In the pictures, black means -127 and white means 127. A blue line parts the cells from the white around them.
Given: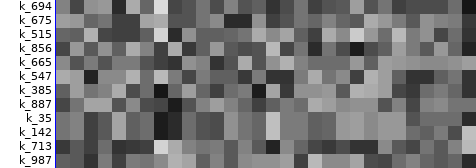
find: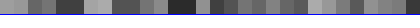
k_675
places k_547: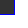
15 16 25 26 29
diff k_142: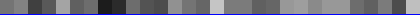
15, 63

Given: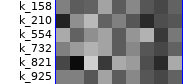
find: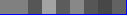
k_925
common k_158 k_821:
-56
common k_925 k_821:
-56

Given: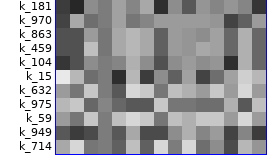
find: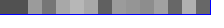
k_863
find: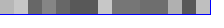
k_975
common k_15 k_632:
-3
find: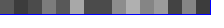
k_949

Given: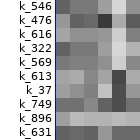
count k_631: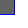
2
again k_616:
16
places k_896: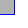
2 3 5
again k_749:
-14
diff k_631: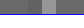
0, -29
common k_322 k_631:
-29
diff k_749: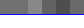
5, -14

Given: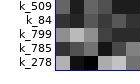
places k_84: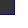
0 5
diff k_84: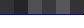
2, -40
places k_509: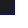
1 4 5
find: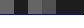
k_509
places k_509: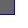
0 2
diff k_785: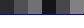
0, -76

